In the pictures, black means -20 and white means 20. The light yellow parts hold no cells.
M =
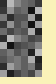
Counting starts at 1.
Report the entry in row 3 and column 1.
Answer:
-1
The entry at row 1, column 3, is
1
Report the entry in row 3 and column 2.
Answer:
-13
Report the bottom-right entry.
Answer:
3
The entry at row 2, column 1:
-11
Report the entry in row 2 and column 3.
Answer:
-5
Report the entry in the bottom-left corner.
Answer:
5
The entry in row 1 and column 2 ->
9
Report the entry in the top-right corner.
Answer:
-11
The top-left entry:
-13
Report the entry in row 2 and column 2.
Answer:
3
